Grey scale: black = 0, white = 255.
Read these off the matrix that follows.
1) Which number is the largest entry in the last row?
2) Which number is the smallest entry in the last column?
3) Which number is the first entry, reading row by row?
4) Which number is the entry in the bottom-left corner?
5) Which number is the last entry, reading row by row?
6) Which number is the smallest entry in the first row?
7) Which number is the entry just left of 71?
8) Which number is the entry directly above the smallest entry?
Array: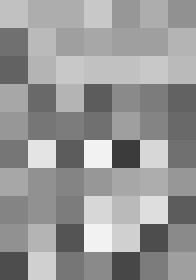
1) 208
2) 92
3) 193
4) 77
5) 159
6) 145
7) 138
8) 159

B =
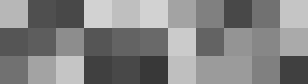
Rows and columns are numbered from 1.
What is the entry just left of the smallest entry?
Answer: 72
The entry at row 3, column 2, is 163
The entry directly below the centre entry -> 56
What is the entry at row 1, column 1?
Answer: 183
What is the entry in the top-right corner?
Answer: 197
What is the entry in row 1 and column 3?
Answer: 72
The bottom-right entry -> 64
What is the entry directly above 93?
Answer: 79
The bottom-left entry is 113
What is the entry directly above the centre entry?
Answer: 210

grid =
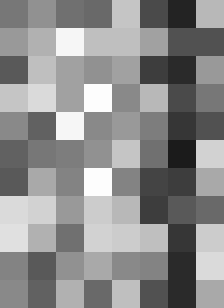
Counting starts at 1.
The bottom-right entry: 169
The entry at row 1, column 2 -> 145
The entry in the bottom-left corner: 137
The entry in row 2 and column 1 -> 153
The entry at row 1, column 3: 112
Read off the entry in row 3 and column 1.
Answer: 89
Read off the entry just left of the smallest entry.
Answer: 112
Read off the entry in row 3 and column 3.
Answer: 161
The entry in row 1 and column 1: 119
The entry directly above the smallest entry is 54
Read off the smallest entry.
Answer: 27
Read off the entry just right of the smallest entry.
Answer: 210
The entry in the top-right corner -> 184
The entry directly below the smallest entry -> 61
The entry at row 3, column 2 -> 191
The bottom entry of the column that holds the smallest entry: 42

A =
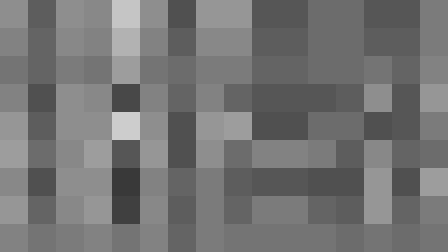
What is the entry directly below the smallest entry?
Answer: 64
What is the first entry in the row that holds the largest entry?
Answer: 150
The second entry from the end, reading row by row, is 108
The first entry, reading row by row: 142
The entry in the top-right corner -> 123
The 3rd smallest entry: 72
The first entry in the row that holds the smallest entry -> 136
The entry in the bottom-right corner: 116
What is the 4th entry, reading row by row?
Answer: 136
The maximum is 205
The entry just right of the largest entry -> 142
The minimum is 57
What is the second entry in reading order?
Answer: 93
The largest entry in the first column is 157
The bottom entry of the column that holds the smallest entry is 116
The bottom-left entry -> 130
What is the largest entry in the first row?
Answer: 197
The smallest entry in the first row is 80
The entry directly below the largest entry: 86
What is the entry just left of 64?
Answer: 150
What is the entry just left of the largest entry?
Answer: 142
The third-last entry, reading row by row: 116
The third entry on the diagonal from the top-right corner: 116
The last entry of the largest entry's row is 123
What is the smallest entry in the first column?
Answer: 116
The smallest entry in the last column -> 108
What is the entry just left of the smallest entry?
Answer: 142
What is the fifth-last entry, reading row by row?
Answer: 116
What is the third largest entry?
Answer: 178

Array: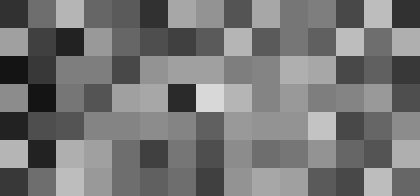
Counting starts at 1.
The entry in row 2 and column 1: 160
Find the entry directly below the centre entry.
96
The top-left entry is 49
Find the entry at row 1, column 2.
110
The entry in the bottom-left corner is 56
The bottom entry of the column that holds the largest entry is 64
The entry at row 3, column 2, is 56
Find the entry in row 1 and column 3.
181
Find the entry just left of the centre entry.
42
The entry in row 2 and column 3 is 34
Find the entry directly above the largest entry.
160
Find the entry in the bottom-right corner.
102
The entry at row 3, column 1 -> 20
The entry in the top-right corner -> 49
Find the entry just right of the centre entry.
181
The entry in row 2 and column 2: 64
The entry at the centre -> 216
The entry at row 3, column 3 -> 126

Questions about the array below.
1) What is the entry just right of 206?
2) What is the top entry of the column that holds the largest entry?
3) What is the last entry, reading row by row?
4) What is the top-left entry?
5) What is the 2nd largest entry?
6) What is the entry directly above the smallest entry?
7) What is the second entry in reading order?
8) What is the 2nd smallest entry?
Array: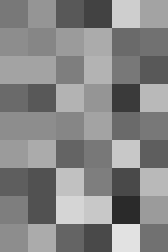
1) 163
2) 206
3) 113
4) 120
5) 213
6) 73
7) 149
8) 58

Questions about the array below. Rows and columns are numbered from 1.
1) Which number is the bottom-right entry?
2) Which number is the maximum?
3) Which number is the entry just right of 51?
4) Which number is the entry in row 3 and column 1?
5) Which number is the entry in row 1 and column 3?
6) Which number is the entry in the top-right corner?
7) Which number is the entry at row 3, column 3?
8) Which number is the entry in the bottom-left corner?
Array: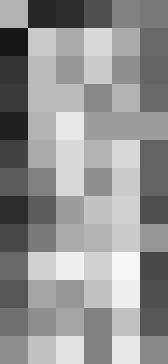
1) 135
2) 246
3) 187
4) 51
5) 44
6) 121
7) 150
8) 142

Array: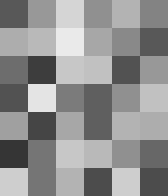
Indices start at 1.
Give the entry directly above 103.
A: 173
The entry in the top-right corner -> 131
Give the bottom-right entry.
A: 76
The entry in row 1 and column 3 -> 213
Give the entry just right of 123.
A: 95
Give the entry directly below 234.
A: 199
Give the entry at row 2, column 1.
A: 173
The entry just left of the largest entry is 185
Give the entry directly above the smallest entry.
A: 160
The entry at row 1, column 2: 152
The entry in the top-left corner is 88
